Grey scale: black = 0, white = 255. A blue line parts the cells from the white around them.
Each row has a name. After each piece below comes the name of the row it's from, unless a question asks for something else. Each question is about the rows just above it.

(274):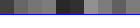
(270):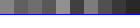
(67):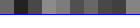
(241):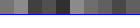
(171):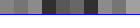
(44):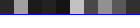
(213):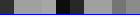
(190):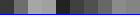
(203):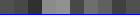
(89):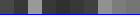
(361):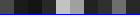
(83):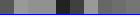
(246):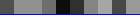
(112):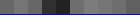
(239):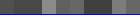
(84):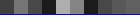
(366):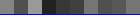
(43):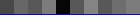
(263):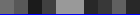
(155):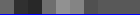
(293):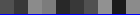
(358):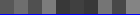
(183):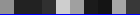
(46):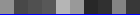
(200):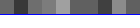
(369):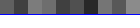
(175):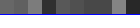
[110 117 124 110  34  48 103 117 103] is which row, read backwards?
(112)
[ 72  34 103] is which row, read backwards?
(67)
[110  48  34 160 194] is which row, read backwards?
(361)
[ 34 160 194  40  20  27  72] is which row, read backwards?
(361)
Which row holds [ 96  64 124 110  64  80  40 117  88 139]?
(369)

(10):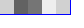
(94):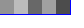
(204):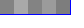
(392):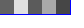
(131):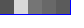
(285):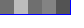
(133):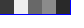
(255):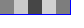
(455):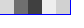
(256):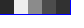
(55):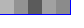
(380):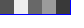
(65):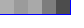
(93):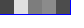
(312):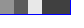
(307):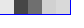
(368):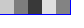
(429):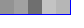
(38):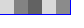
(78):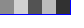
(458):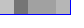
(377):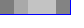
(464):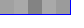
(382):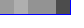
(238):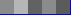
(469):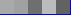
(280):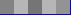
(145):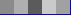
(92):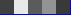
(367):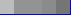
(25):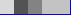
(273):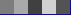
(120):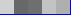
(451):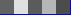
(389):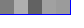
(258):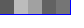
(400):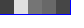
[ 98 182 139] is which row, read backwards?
(238)
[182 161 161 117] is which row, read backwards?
(458)
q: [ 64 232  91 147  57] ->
(92)
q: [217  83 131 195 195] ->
(25)
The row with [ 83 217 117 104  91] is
(131)

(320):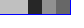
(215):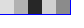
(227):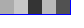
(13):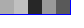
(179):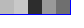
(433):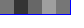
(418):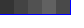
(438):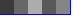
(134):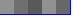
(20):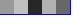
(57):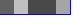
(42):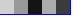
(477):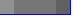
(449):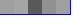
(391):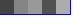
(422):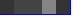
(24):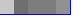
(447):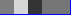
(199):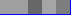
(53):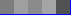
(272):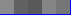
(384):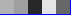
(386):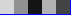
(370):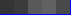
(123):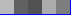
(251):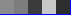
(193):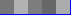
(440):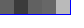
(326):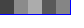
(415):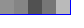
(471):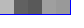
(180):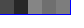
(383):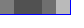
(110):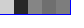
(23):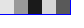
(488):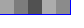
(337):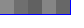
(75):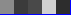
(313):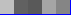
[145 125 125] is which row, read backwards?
(24)
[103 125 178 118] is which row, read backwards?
(193)
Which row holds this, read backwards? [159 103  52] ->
(433)

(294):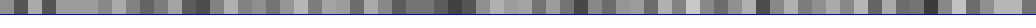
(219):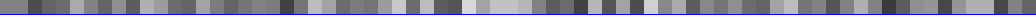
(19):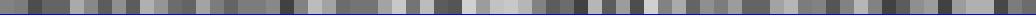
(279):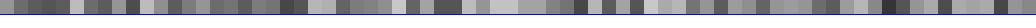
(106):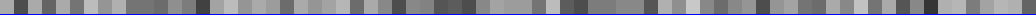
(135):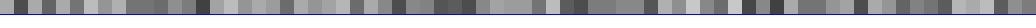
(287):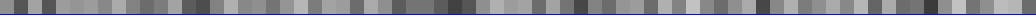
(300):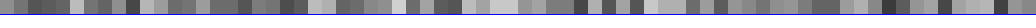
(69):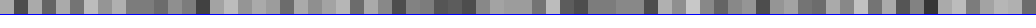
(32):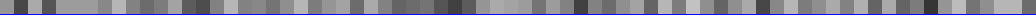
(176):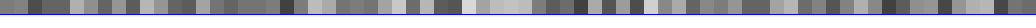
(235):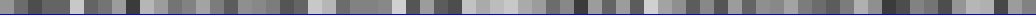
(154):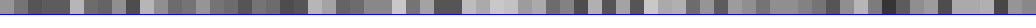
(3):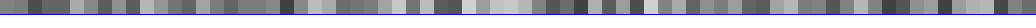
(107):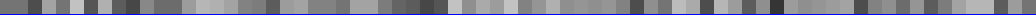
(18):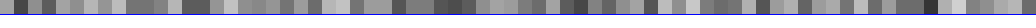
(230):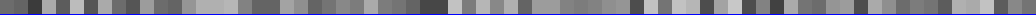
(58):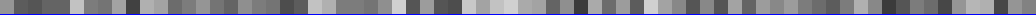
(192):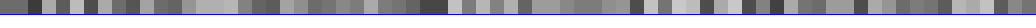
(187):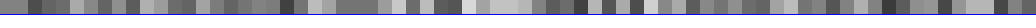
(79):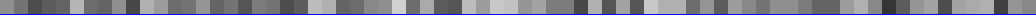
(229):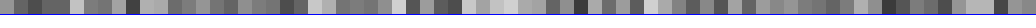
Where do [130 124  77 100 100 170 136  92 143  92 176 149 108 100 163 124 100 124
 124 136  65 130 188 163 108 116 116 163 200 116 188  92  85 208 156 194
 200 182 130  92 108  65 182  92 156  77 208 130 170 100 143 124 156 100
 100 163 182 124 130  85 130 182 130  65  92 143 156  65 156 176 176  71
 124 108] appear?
(19)
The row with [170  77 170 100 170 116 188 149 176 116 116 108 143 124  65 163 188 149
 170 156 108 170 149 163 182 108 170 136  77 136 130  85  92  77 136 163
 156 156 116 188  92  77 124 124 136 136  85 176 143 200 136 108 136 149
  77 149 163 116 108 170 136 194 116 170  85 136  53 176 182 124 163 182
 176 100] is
(106)
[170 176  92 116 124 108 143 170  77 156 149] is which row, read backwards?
(230)
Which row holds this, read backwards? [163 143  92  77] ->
(18)

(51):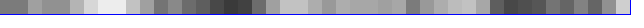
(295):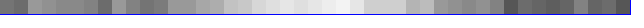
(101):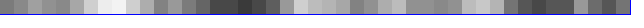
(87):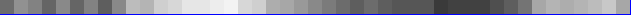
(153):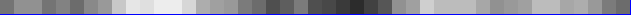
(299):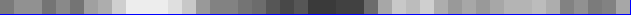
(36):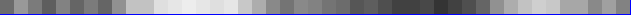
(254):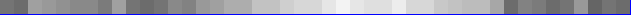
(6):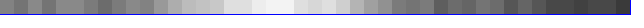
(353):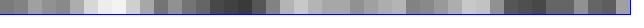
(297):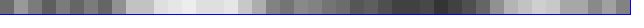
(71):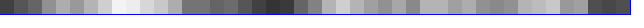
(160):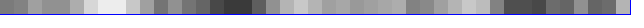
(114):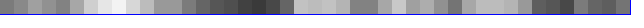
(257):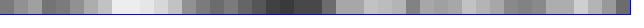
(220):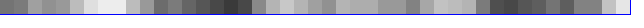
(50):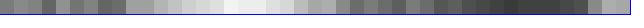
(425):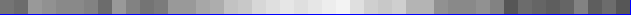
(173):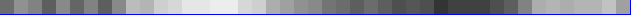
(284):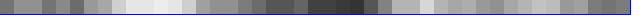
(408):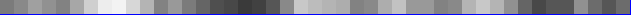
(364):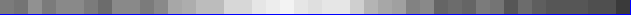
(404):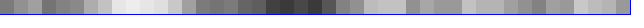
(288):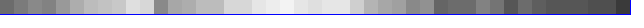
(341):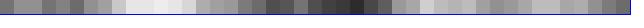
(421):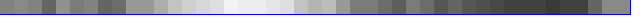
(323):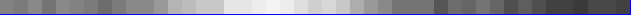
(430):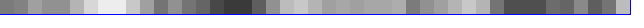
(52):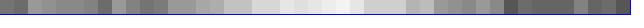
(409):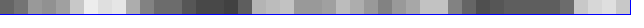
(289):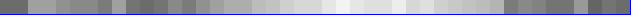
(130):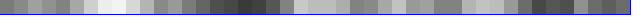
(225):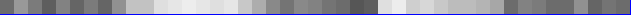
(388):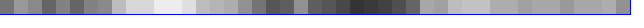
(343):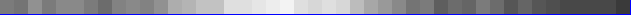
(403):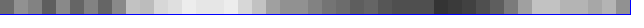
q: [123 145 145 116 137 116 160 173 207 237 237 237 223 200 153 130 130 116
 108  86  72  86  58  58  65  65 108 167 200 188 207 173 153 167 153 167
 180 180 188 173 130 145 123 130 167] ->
(299)
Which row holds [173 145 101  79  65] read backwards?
(36)
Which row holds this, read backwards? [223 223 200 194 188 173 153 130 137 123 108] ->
(6)

